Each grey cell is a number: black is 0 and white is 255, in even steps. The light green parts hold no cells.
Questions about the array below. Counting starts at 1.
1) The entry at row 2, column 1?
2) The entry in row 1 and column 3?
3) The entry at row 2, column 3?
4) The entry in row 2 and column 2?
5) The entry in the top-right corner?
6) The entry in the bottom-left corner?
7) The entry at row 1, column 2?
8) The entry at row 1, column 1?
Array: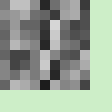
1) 143
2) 192
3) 171
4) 153
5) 58
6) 100
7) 192
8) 123

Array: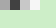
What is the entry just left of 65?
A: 168
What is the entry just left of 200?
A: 65
